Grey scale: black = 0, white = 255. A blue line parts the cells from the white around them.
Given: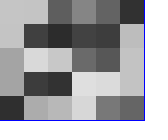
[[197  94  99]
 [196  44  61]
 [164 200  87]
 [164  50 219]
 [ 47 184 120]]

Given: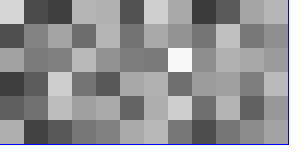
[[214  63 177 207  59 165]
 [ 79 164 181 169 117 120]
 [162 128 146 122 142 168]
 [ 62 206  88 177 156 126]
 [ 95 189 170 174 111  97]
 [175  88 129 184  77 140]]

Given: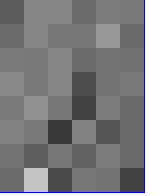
[[ 92 134 124]
 [107 118 153]
 [122 134 114]
 [137 134 114]
 [122 118 124]
 [129  57  85]
 [114 118 124]
 [107  73 114]]

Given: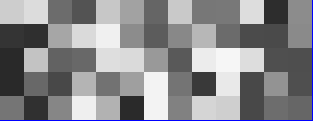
[[205 108 199 101 119 221 140]
 [ 52 166 240  92 183  75 138]
 [ 41  98 222 153 236 221  78]
 [ 41  72 114 243  57  72  79]
 [117 134 178 243 213  72 102]]

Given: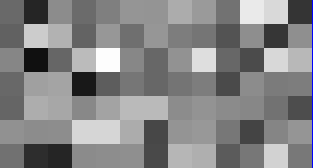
[[105 140 127 148 154 234  52]
 [ 97 178 151 150 117 142 143]
 [134 102 253 103 222  75 184]
 [104 164  93 103 125 140 125]
 [101 167 163 186 147 135  77]
 [145 141 214  71 152  68 149]
 [113  37 141  73 175 119 120]]

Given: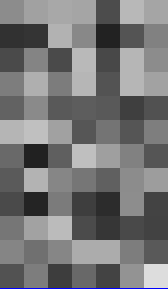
[[140 168  76 165]
 [ 49 178  34 129]
 [ 74  74  72 140]
 [125 124  83 162]
 [ 98  89  89  81]
 [181 161 116 126]
 [105  95 159  85]
 [ 90 134  96 157]
 [ 74 123  44  67]
 [118 187  54  66]
 [133 134 172  89]
 [ 82  61  67 221]]
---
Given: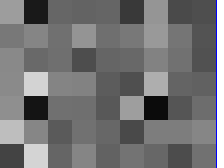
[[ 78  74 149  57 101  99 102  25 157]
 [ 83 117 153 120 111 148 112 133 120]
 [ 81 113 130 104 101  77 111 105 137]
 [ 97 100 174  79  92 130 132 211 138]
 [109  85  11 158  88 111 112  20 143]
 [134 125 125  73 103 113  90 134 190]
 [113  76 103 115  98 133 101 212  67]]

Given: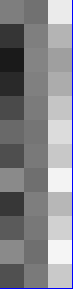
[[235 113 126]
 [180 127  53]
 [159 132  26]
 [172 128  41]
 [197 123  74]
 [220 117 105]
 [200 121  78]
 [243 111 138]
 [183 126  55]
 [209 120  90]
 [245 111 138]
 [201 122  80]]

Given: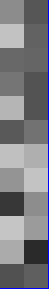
[[ 86 140]
 [ 98 194]
 [101 104]
 [ 83 117]
 [ 83 181]
 [114  89]
 [175 192]
 [195 148]
 [141  55]
 [155 197]
 [ 42 171]
 [ 95  81]]

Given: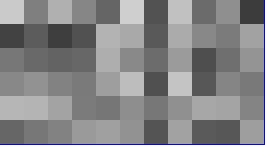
[[ 60 143 107 193  82 207 101 134 176 127 202]
 [162 123 136 171  89 169 179  81  62  92  66]
 [148 111  78 155 108 137 174 103  99 105 119]
 [121 133  87 196  80 189 158 122 130 146 136]
 [132 164 167 144 119 142 118 123 163 180 182]
 [158  87  90 162  84 146 160 154 130 119 102]]

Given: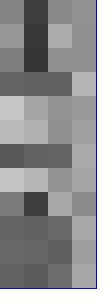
[[146 136  62 132]
 [142 172  56 151]
 [142 142  53 127]
 [180  96  96 101]
 [153 148 166 198]
 [159 144 176 185]
 [171 101  98  87]
 [166 147 181 197]
 [139 169  61 123]
 [169 105  95 100]
 [158  94 102 104]
 [167 109  93  98]]

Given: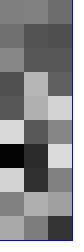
[[109 130 126]
 [ 78  82 111]
 [ 87  87 135]
 [ 96 181  80]
 [211 176  87]
 [133  88 217]
 [219  43   4]
 [129  48 210]
 [160 175 129]
 [ 53 125 169]]
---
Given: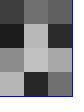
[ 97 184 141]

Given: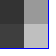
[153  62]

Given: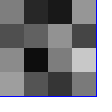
[150 146  13 158]

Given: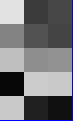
[ 71  82 191]

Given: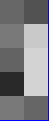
[ 82 121]

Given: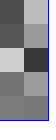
[188  85]
